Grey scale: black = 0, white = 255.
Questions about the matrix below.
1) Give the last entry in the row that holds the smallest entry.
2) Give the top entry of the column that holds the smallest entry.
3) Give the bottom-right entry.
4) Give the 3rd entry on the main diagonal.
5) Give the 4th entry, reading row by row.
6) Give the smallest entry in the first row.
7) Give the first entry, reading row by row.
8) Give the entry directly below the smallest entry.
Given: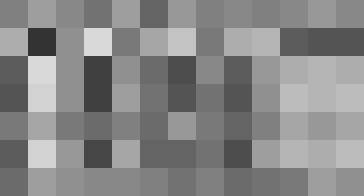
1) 84
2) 158
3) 144
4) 144
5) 114
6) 100
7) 128
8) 217

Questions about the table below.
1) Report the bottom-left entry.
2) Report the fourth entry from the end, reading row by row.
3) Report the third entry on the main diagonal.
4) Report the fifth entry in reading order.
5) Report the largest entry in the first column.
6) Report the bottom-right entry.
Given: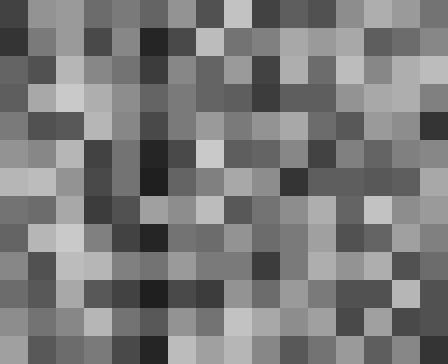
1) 160
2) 154
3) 182
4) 122
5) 182
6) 52

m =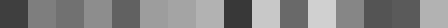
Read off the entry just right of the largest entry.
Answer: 134
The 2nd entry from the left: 126
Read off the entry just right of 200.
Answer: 105
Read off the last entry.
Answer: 178
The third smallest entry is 84
